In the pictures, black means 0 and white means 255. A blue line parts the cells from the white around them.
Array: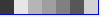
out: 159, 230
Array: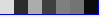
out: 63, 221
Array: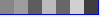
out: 187, 208
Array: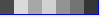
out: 209, 218
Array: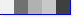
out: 177, 241
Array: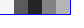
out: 37, 245
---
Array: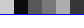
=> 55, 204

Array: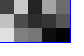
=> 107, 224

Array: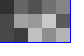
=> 132, 72

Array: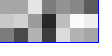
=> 92, 124

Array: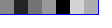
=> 174, 135

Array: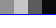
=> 11, 145

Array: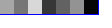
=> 6, 166

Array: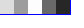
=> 39, 221

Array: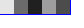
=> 76, 229
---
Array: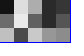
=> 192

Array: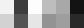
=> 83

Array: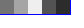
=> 115

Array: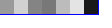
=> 132

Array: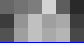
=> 159

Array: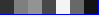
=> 147

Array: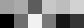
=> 110

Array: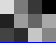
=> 168

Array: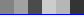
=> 161

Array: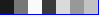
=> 250
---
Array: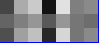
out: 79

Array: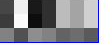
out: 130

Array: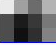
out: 77

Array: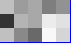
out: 192

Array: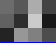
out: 35

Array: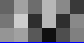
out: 149
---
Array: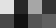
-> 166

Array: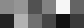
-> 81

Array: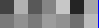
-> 88

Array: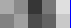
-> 54

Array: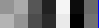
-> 86

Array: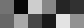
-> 205

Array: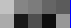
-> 124

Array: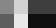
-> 62

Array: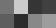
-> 53
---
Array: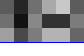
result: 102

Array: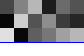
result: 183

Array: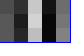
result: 130

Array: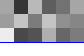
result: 124

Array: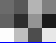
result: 231

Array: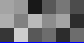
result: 109
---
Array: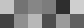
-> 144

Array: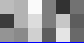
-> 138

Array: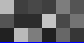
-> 186

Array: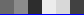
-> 139

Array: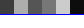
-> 173

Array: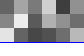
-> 100
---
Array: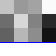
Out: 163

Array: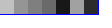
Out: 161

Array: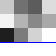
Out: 92

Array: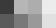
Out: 173

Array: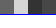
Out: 51

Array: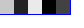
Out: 1

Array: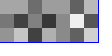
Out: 97

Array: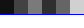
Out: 101

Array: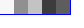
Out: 60
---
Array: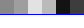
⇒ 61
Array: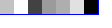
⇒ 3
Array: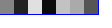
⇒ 85
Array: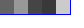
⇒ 203
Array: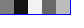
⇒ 188
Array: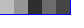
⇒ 69
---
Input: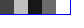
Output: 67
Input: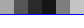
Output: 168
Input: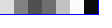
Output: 222
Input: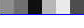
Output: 141
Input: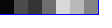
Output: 7
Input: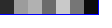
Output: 43
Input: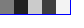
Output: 124
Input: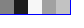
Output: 130
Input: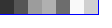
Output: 51
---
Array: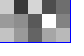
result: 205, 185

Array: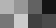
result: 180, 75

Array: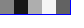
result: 132, 98

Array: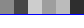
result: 137, 46

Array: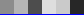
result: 140, 39

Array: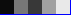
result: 11, 233
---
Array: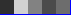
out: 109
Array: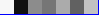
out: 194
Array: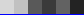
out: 35
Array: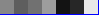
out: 232
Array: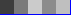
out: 191
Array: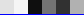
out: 177
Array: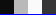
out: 54
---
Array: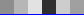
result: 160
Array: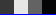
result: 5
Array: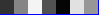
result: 151
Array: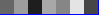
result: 70
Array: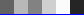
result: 37
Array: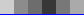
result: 170
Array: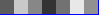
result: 145
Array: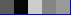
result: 153
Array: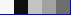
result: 110
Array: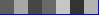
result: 179
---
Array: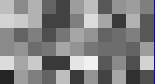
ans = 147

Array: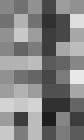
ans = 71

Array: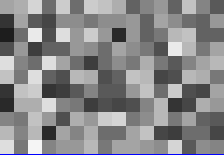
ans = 194

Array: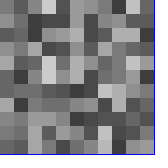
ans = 61

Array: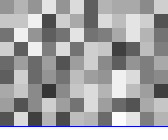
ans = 169

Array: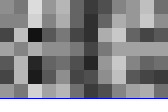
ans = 151
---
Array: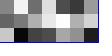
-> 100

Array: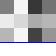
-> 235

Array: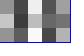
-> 198

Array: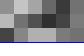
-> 185

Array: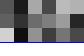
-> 96

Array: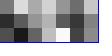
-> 44

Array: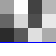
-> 101

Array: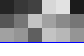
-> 86

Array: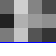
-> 33
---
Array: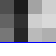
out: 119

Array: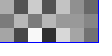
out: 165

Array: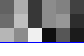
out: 182

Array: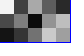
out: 20

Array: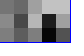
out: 126

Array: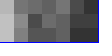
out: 193
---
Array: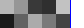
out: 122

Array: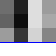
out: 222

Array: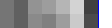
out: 202

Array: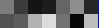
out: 8

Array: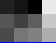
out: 94

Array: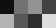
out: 45
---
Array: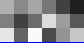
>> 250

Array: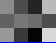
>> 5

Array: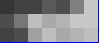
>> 160

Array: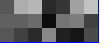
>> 42

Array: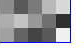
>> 68

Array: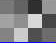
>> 79

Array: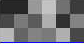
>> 131

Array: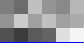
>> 90

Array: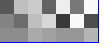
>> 170

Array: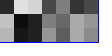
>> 32
